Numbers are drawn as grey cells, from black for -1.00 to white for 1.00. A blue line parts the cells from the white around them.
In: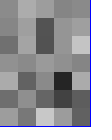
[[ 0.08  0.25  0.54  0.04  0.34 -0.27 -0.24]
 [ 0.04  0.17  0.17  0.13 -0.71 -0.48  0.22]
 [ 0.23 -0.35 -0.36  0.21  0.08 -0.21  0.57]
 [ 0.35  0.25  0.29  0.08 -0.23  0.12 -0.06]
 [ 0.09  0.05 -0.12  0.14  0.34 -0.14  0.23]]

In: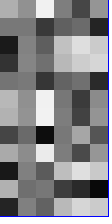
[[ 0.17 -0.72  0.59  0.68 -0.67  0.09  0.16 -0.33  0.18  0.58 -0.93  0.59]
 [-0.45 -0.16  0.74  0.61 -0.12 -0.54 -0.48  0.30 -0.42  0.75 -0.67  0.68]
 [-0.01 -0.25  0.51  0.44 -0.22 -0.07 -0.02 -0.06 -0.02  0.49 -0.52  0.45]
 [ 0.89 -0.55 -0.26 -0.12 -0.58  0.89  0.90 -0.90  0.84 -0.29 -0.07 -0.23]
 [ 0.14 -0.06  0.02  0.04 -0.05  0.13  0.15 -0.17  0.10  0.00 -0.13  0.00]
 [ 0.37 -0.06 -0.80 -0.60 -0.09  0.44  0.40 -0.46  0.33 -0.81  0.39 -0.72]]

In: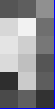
[[ 0.13 -0.13 -0.07 -0.33 -0.27 -0.61]
 [-0.26  0.90  0.62  0.50  0.59 -0.25]
 [-0.33  0.69  0.79  0.71 -0.64 -0.42]]

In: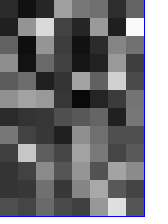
[[-0.22  0.95 -0.11 -0.51 -0.42 -0.09 -0.07 -0.38 -0.30  0.09 -0.47 -0.33]
 [-0.65 -0.76  0.04  0.20  0.64 -0.54 -0.75 -0.39 -0.46  0.28 -0.31  0.75]
 [-0.13  0.21 -0.66 -0.73 -0.24 -0.72 -0.21 -0.13 -0.05 -0.36  0.32  0.19]
 [-0.07 -0.71 -0.87 -0.83  0.27 -0.93 -0.31  0.12  0.27  0.17  0.04 -0.50]
 [ 0.25 -0.48 -0.52 -0.49 -0.59 -0.58 -0.38 -0.75 -0.45 -0.33 -0.57 -0.42]
 [-0.70  0.71  0.17 -0.18 -0.75  0.20 -0.58 -0.57 -0.27  0.08 -0.12 -0.18]
 [-0.87  0.16 -0.89 -0.86 -0.15  0.27 -0.60 -0.48  0.55 -0.48 -0.57 -0.46]
 [-0.66 -0.75 -0.23  0.11 -0.28  0.13 -0.67 -0.07 -0.50 -0.59 -0.59 -0.39]]

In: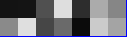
[[ 0.05  0.29]
 [ 0.34  0.59]
 [-0.65 -0.91]
 [ 0.74 -0.17]
 [-0.37 -0.45]
 [-0.84  0.75]
 [-0.85  0.08]]

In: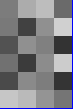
[[-0.17  0.63 -0.60  0.60 -0.59 -0.08]
 [ 0.48  0.13  0.00  0.10 -0.02  0.16]
 [ 0.35 -0.49  0.13 -0.54  0.08  0.46]
 [-0.03 -0.05 -0.36 -0.11 -0.42  0.55]]

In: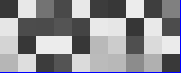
[[ 0.00 -0.40  0.84 -0.55]
 [-0.51  0.83  0.71  0.38]
 [ 0.85 -0.58 -0.38  0.10]
 [-0.57  0.80  0.60  0.44]
 [-0.53  0.83  0.45  0.47]
 [ 0.82 -0.47 -0.57  0.72]
 [-0.43 -0.34  0.85 -0.34]
 [-0.10 -0.41  0.85 -0.53]
 [ 0.82 -0.40 -0.57  0.74]
 [-0.57  0.80  0.66  0.43]]

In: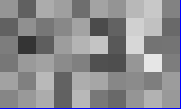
[[ 0.02 -0.18 -0.09 -0.02  0.22  0.20]
 [ 0.57  0.51 -0.10  0.80 -0.01  0.40]
 [ 0.44  0.63  0.69  0.18  0.09  0.17]
 [ 0.16 -0.23 -0.31 -0.39  0.06 -0.18]
 [ 0.28 -0.41  0.54 -0.37  0.30 -0.06]
 [-0.14  0.28  0.41  0.00  0.36  0.44]
 [ 0.25  0.07  0.23  0.09 -0.23 -0.24]
 [ 0.35 -0.07 -0.26  0.27  0.45  0.35]
 [-0.25  0.13 -0.59  0.21  0.00  0.20]
 [ 0.17 -0.24 -0.02 -0.07  0.27  0.05]]
